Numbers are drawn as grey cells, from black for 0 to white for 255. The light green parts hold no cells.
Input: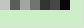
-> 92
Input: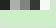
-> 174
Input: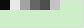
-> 233
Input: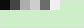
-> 68
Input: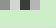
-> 212
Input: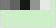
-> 98
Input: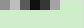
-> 190
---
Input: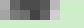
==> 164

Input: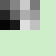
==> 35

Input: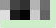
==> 222

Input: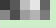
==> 135

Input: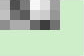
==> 193

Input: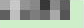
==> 95

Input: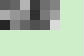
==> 171

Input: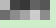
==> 109

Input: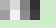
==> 158
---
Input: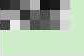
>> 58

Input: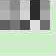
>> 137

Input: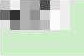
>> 239

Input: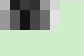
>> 28

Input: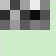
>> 67

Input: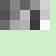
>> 135
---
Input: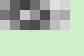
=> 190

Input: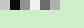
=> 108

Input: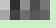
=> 88

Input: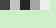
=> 165

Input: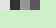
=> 150

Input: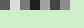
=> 68

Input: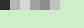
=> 141
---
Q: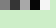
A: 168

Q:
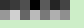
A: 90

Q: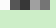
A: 55

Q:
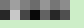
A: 149

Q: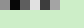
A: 225

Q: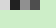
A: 33

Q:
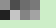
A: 77
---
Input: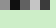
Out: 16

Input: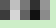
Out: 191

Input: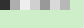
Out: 174

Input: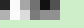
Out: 250

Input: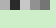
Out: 42

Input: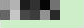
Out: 179

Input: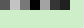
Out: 195

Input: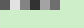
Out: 226

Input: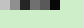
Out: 143
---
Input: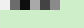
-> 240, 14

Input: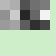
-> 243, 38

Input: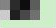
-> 203, 13

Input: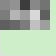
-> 216, 60

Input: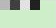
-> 226, 33

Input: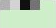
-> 211, 16

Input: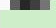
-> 249, 39

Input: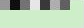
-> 230, 15

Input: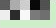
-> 248, 8

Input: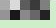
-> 218, 24
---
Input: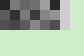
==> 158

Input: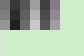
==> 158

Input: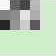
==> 99

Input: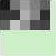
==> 156

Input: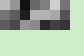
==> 128

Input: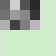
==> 207

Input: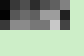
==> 78
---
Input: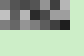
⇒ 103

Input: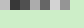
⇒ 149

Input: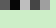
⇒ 90

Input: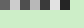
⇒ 99

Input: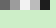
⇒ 156

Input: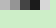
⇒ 149

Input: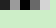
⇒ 105

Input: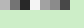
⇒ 139

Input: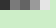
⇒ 122
